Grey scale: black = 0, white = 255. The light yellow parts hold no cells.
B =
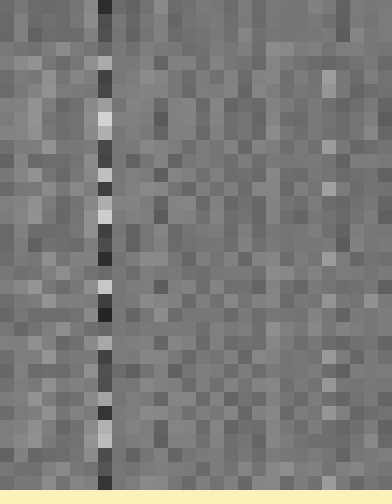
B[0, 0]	108
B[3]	[121, 115, 113, 124, 139, 124, 116, 103, 120, 112, 126, 121, 120, 110, 113, 123, 119, 126, 110, 140, 136, 124, 127, 116, 126, 126, 120, 117]
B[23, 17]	125
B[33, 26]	122
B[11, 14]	124
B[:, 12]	[108, 102, 107, 120, 129, 120, 120, 129, 129, 128, 125, 100, 132, 116, 131, 130, 105, 107, 118, 121, 126, 129, 108, 122, 132, 121, 97, 126, 132, 126, 132, 128, 101, 123, 118]
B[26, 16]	108
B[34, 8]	118
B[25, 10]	133
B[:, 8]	[108, 119, 116, 120, 122, 120, 126, 116, 128, 119, 120, 119, 120, 121, 131, 123, 118, 121, 115, 119, 118, 118, 120, 120, 123, 123, 108, 119, 117, 122, 121, 118, 116, 118, 118]
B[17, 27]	122
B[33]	[119, 113, 112, 128, 137, 120, 114, 85, 118, 115, 123, 126, 123, 122, 106, 124, 115, 133, 115, 134, 142, 125, 129, 115, 127, 133, 122, 117]
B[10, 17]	104
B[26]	[104, 128, 107, 110, 108, 118, 143, 80, 108, 96, 115, 127, 97, 116, 126, 123, 108, 124, 109, 122, 117, 119, 124, 108, 97, 124, 122, 123]
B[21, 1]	120
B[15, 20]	110
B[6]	[107, 121, 131, 145, 123, 122, 120, 71, 126, 128, 131, 130, 120, 106, 125, 123, 130, 102, 132, 125, 112, 119, 116, 149, 120, 102, 109, 113]
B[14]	[127, 131, 144, 123, 105, 115, 135, 174, 131, 131, 124, 100, 131, 133, 105, 129, 104, 113, 104, 131, 115, 109, 123, 108, 103, 113, 119, 101]
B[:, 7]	[45, 78, 80, 103, 170, 66, 71, 157, 210, 175, 72, 69, 191, 62, 174, 205, 64, 76, 46, 107, 199, 63, 37, 104, 168, 66, 80, 78, 163, 53, 177, 187, 77, 85, 53]
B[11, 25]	124
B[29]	[108, 123, 126, 144, 117, 130, 123, 53, 122, 125, 137, 135, 126, 112, 125, 119, 132, 103, 129, 135, 106, 123, 118, 149, 127, 103, 110, 114]
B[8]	[123, 133, 146, 116, 111, 114, 141, 210, 128, 128, 124, 90, 129, 130, 111, 131, 111, 116, 102, 132, 109, 107, 121, 115, 108, 116, 126, 94]
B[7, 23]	111
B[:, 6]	[137, 140, 129, 116, 143, 126, 120, 138, 141, 138, 123, 140, 136, 125, 135, 143, 143, 126, 128, 114, 142, 124, 138, 111, 138, 122, 143, 124, 138, 123, 139, 147, 140, 114, 127]
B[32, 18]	108
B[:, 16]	[108, 111, 112, 119, 118, 130, 130, 102, 111, 110, 130, 110, 109, 126, 104, 109, 107, 111, 129, 121, 111, 134, 106, 121, 107, 128, 108, 130, 101, 132, 101, 111, 111, 115, 128]
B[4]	[125, 138, 146, 118, 107, 118, 143, 170, 122, 121, 130, 101, 129, 129, 111, 131, 118, 115, 105, 132, 122, 114, 108, 104, 107, 115, 121, 105]
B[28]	[124, 127, 146, 124, 107, 113, 138, 163, 117, 125, 121, 103, 132, 133, 107, 130, 101, 114, 106, 129, 117, 107, 124, 111, 102, 114, 121, 101]
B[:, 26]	[120, 117, 120, 120, 121, 126, 109, 121, 126, 134, 109, 124, 114, 115, 119, 124, 119, 119, 115, 116, 119, 144, 119, 119, 116, 122, 122, 120, 121, 110, 123, 136, 121, 122, 117]
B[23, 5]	122
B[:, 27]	[122, 124, 123, 117, 105, 114, 113, 101, 94, 103, 115, 121, 98, 113, 101, 96, 119, 122, 112, 122, 97, 122, 124, 124, 101, 112, 123, 118, 101, 114, 99, 105, 125, 117, 110]

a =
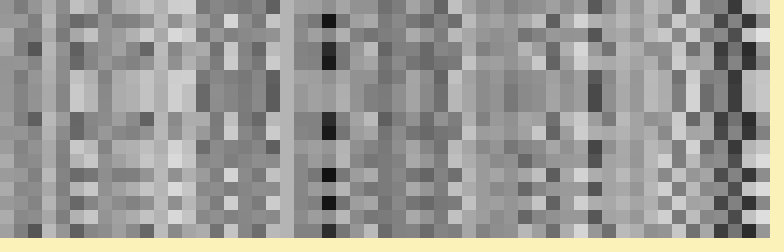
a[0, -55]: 149
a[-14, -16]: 108
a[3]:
[164, 127, 86, 182, 146, 96, 135, 145, 161, 136, 102, 187, 135, 166, 171, 114, 198, 131, 104, 187, 180, 131, 128, 44, 119, 152, 185, 101, 128, 130, 105, 134, 128, 169, 128, 141, 146, 180, 157, 108, 175, 214, 154, 115, 182, 171, 142, 144, 197, 114, 165, 60, 113, 43, 151]
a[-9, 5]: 103
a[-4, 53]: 195
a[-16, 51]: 73
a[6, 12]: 207
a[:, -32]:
[144, 20, 136, 44, 25, 144, 154, 154, 45, 25, 150, 140, 17, 141, 21, 144, 45]
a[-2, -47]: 161
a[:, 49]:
[203, 152, 203, 114, 164, 203, 211, 211, 104, 165, 209, 185, 150, 186, 163, 189, 113]
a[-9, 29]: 146
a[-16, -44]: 184
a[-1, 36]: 145
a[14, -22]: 193
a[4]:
[148, 149, 133, 178, 139, 104, 133, 151, 137, 130, 146, 183, 144, 177, 153, 124, 203, 135, 119, 203, 180, 132, 130, 25, 118, 157, 165, 116, 139, 117, 105, 117, 121, 195, 156, 159, 147, 161, 200, 99, 157, 205, 174, 169, 178, 163, 174, 138, 204, 164, 167, 73, 132, 54, 129]
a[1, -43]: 145
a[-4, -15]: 154
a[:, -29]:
[146, 169, 116, 185, 165, 146, 128, 128, 186, 165, 132, 118, 171, 118, 166, 119, 186]
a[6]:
[150, 132, 146, 169, 134, 201, 181, 137, 172, 176, 194, 174, 207, 191, 105, 142, 133, 123, 136, 92, 180, 152, 161, 154, 174, 146, 128, 123, 143, 164, 137, 111, 183, 165, 140, 147, 121, 138, 143, 163, 147, 158, 73, 143, 169, 152, 184, 172, 126, 211, 109, 135, 61, 182, 198]
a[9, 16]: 203
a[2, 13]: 203
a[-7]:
[156, 132, 146, 169, 131, 200, 184, 132, 173, 176, 190, 175, 210, 191, 109, 139, 131, 126, 134, 95, 180, 152, 159, 150, 179, 144, 132, 121, 143, 164, 134, 114, 185, 165, 137, 149, 119, 134, 141, 166, 145, 162, 70, 144, 169, 151, 183, 172, 125, 209, 109, 136, 57, 180, 197]
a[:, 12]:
[205, 145, 216, 135, 144, 205, 207, 207, 138, 144, 210, 217, 144, 217, 143, 216, 137]
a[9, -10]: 163
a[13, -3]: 79
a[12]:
[155, 152, 129, 185, 132, 107, 118, 142, 126, 127, 148, 184, 144, 175, 155, 128, 212, 139, 121, 193, 180, 136, 119, 17, 120, 157, 171, 123, 136, 118, 101, 131, 111, 183, 154, 165, 148, 165, 191, 93, 168, 211, 173, 164, 185, 161, 177, 137, 194, 150, 165, 77, 131, 56, 141]
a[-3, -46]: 130
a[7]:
[150, 132, 147, 169, 134, 200, 182, 138, 172, 176, 194, 174, 207, 191, 105, 141, 133, 124, 137, 92, 180, 152, 161, 154, 175, 147, 128, 124, 143, 164, 137, 112, 183, 165, 140, 147, 120, 138, 143, 164, 147, 158, 73, 143, 169, 152, 185, 173, 126, 211, 109, 136, 61, 182, 198]
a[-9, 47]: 152
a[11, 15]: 141
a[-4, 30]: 149
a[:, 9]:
[179, 130, 176, 136, 130, 179, 176, 176, 139, 130, 176, 173, 127, 174, 130, 172, 138]
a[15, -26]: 169
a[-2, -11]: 167
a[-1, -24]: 132
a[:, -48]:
[130, 146, 147, 145, 151, 130, 137, 138, 140, 152, 132, 145, 142, 145, 153, 148, 141]
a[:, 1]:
[124, 153, 128, 127, 149, 124, 132, 132, 128, 149, 132, 136, 152, 136, 147, 137, 127]
